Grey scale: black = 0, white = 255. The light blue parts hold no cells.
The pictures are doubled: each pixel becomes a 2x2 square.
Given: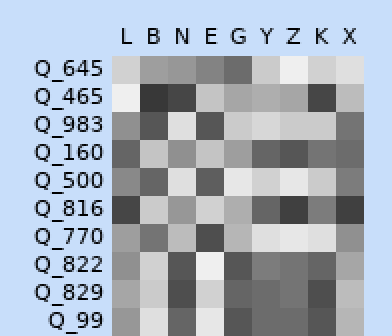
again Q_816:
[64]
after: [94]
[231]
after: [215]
[203]

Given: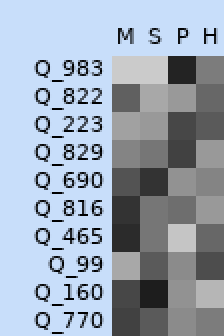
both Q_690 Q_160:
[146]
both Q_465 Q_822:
[103]
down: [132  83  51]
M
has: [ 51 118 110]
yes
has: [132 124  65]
no
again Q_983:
[203]

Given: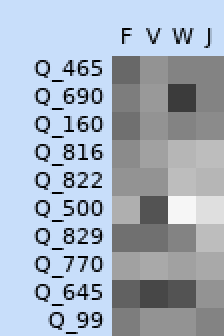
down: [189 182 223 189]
J
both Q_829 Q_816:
[189]
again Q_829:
[112]
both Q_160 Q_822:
[147]
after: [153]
[59]

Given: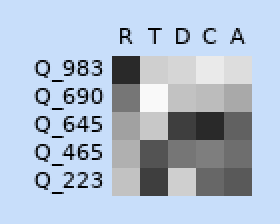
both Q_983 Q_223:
[207]
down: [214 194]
D

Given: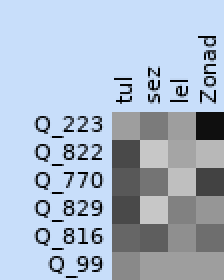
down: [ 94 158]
sez
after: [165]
[184]
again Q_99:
[158]
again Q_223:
[158]
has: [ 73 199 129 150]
yes
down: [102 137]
tul
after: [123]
[158]

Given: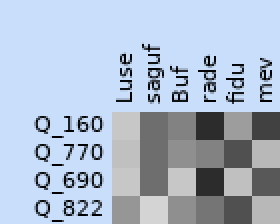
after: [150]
[212]
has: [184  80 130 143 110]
no
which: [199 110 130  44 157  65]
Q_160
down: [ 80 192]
fidu
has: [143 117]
yes

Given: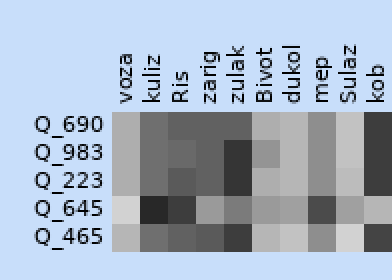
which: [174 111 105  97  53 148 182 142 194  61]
Q_983
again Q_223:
[174]

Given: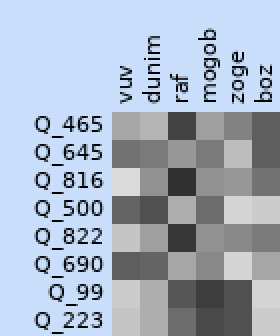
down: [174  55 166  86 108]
raf
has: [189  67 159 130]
no
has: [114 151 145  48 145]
no
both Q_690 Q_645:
[94]
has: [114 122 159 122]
no

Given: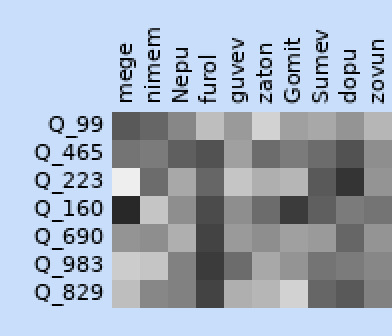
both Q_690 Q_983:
[148]
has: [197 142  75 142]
yes
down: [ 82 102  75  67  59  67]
furol
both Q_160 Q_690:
[142]
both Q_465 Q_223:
[108]
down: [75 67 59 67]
furol
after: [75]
[142]

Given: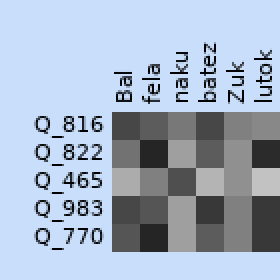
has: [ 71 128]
yes
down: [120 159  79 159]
naku
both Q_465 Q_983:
[128]

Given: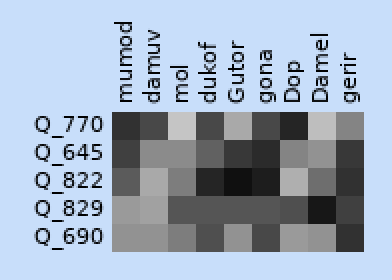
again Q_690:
[146]
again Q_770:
[72]
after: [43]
[132]
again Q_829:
[85]

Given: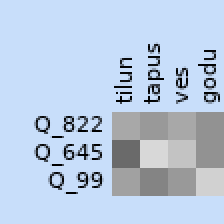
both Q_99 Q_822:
[153]
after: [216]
[195]
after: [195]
[146]
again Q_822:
[168]
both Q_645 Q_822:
[146]
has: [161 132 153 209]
yes

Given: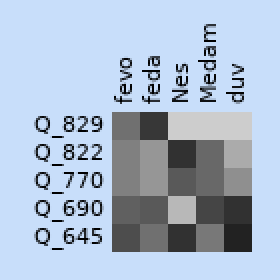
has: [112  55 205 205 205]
yes
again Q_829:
[205]
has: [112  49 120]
yes
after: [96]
[89]
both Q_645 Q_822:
[49]
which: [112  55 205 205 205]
Q_829

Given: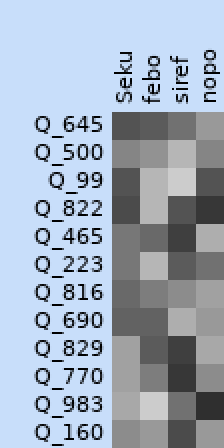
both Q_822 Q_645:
[83]
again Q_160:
[153]
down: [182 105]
febo

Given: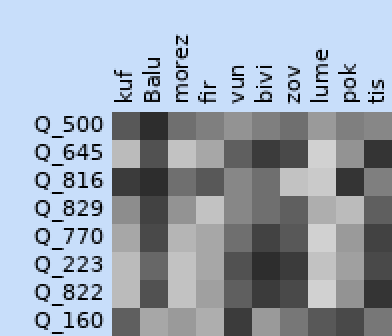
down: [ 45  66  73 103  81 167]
Balu
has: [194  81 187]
no
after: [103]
[194]

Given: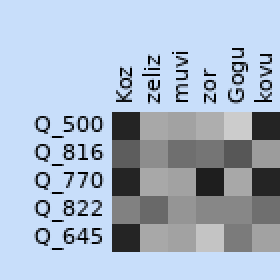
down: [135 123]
Gogu
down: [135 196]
zor
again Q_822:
[135]

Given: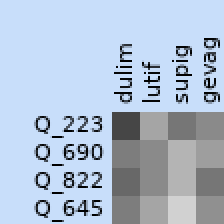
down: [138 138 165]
lutif
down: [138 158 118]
gevag
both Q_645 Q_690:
[125]

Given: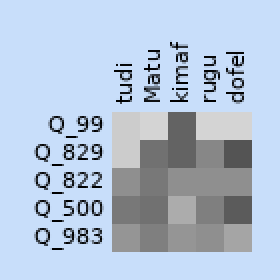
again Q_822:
[143]
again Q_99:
[212]
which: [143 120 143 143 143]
Q_822

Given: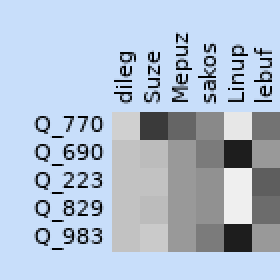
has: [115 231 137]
no
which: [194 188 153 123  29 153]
Q_690
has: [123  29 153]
yes
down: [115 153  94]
lebuf
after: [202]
[153]

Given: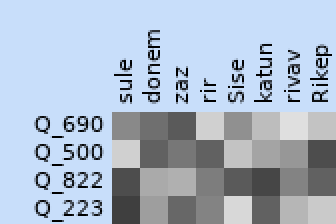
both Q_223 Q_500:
[97]
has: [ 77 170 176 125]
yes
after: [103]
[131]

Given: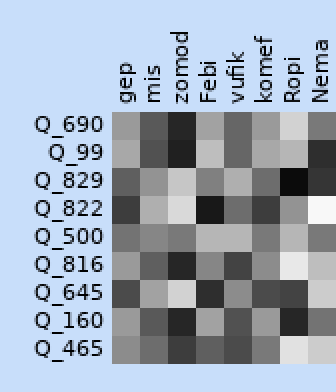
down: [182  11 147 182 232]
Ropi
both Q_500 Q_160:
[115]
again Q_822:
[61]
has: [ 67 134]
no
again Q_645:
[75]
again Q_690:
[154]
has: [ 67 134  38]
no

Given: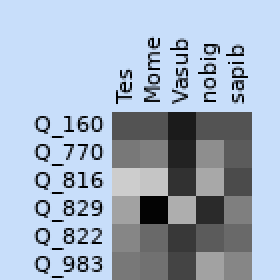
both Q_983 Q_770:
[120]
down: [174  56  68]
Vasub
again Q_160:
[83]
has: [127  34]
yes

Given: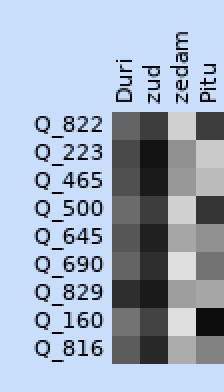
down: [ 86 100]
Duri
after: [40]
[172]
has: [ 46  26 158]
yes
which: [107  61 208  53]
Q_500
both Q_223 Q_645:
[144]
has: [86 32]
yes

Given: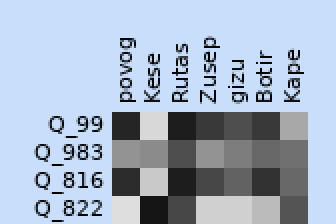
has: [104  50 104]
no
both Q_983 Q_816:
[104]
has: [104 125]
no
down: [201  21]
Kese
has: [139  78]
yes
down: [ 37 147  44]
povog
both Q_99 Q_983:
[78]

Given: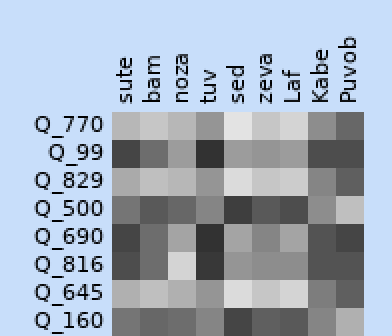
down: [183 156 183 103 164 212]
noza
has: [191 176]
yes
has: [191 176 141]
no
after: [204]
[133]

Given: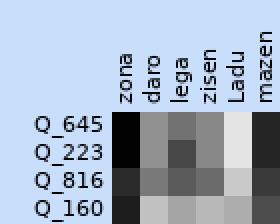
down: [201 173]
Ladu
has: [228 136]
no
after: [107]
[201]

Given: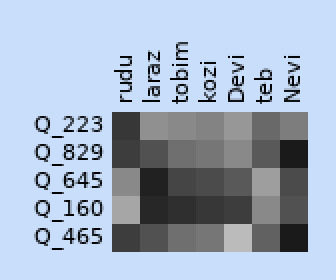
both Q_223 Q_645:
[137]
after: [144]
[137]

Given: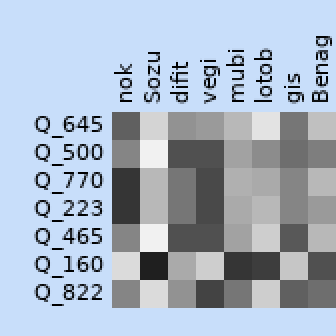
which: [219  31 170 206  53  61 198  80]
Q_160
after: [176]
[170]
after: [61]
[198]

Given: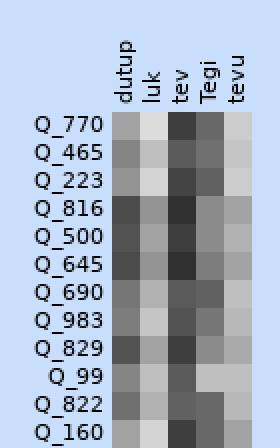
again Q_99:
[191]
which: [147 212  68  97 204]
Q_223

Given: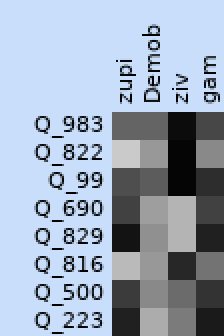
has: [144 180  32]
yes
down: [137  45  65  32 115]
gam

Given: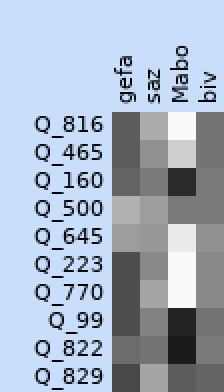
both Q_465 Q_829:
[92]
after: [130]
[35]
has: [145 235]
no

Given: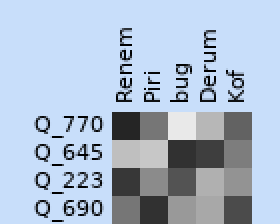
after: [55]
[139]
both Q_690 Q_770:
[118]

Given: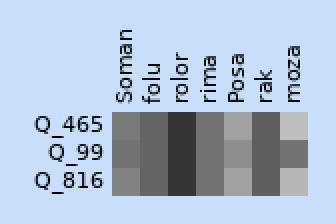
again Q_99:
[115]
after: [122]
[101]

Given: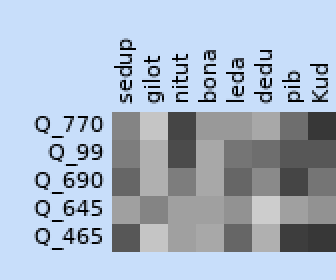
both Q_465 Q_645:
[160]
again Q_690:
[102]
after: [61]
[55]

